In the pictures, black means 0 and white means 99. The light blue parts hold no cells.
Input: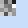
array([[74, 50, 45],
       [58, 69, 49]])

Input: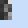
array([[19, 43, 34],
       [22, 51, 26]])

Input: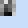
array([[63, 31, 42],
       [56, 22, 36]])

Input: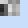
array([[19, 40, 83],
       [14, 38, 87]])

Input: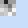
array([[72, 65, 47],
       [87, 78, 63]])

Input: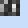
array([[67, 21, 18],
       [63, 25, 15]])

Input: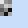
array([[53, 79, 72],
       [36, 54,  5]])
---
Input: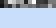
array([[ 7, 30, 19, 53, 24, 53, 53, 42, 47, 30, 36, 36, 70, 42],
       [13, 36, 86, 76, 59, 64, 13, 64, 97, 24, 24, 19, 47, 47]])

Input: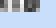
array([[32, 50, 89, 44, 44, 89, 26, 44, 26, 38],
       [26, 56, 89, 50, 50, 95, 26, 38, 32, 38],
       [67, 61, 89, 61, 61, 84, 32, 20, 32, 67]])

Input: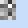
array([[37, 43, 99, 37],
       [49, 55, 83, 55],
       [66, 60, 43, 60],
       [78, 66, 26, 72],
       [89, 72, 20, 78]])

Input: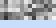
array([[46, 19, 46, 52, 46, 57, 89, 67, 24, 73, 78, 46, 78, 94],
       [46, 29, 40, 52, 57, 62, 40, 29, 35, 57, 62, 67, 78, 73],
       [73, 40, 84, 73, 78, 62, 89, 78, 40, 52, 40, 62, 46, 84],
       [62, 52, 78, 73, 67, 57, 73, 35, 89, 67, 62, 29, 52, 46],
       [78, 67, 89, 84, 89, 57, 67, 78, 35, 40, 40, 52, 35, 84]])

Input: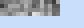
array([[23, 41, 64, 64, 64, 47, 69, 53, 35, 47, 69, 47, 64, 35, 35],
       [41, 47, 47, 53, 47, 59, 64, 59, 41, 41, 69, 35, 41, 23, 64],
       [53, 53, 59, 53, 53, 47, 59, 53, 53, 53, 59, 47, 59, 41, 41],
       [64, 59, 47, 59, 69, 75, 69, 41, 87, 81, 69, 53, 69, 41, 47]])

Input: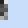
array([[34, 34],
       [28, 46],
       [68, 52],
       [23, 63],
       [13, 88]])
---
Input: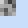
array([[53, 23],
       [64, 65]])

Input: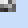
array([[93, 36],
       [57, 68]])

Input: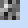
array([[64, 13],
       [88, 57]])

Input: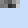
array([[41, 34],
       [49, 17]])

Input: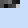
array([[36, 44],
       [ 4, 21]])

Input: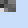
array([[27, 47],
       [36, 38]])
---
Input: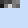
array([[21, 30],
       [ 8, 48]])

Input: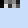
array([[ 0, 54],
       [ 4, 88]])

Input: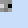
array([[59, 57],
       [82, 56]])

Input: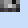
array([[44, 61],
       [37, 58]])

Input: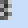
array([[42, 29],
       [64, 19]])

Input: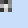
array([[35, 18],
       [71, 90]])

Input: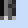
array([[ 4, 46],
       [ 4, 46]])

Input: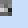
array([[47, 45],
       [56, 40]])

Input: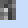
array([[37, 35],
       [38, 24]])
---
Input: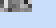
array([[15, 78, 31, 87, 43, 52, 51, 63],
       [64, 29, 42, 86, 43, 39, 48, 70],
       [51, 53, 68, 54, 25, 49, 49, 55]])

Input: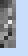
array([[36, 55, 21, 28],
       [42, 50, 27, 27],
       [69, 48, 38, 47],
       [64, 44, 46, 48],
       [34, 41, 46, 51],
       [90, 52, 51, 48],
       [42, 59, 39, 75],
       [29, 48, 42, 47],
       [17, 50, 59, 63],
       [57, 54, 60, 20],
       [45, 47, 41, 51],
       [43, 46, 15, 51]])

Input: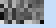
array([[30, 34, 68, 62, 34, 67, 55, 37, 54, 41, 37],
       [37, 43, 14, 72, 29, 70, 45, 36, 62, 23, 40],
       [52, 50, 54, 23, 57, 20, 42, 53, 31, 54, 47],
       [35, 46,  6, 29, 47, 21, 39, 32, 34, 34, 56],
       [40, 53,  4, 29, 53, 21, 38, 39, 30, 28, 52],
       [58,  4, 86, 45, 18, 75, 31, 14, 76, 79, 65]])

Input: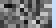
array([[48, 45, 47, 49, 36, 55, 58, 22, 50, 23, 54, 18, 42],
       [78, 80, 69,  9,  4, 21, 46, 80, 39, 17, 52, 24, 34],
       [44, 45, 55, 66, 48, 33, 64, 11, 64, 31, 45, 23, 47],
       [76, 52, 38, 50, 40, 50, 65, 40, 19, 57, 29, 20, 75],
       [54, 40, 40, 29, 45, 29, 35, 75, 50, 50, 35, 64, 43],
       [55, 24, 22, 50, 37, 39, 43, 46,  8, 62, 81, 11, 65],
       [24, 19, 24, 33, 56, 56, 23, 49, 33, 62, 57, 74, 36]])

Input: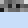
array([[55, 87, 70, 42, 35, 45, 50],
       [38, 33, 43, 45, 15, 50,  8],
       [58, 53,  9, 57, 42, 42, 39]])

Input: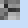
array([[48, 44, 57, 35, 47],
       [55, 58, 73, 15, 58],
       [20, 26, 48, 51, 18],
       [67, 62, 49, 35, 68],
       [74, 67, 36, 50, 75]])
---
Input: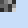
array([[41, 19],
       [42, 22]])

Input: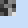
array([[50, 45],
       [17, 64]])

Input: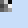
array([[44, 94],
       [49, 62]])

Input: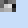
array([[78, 86],
       [68, 69]])

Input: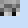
array([[39, 38],
       [57, 52]])

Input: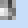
array([[63, 29],
       [85, 49]])
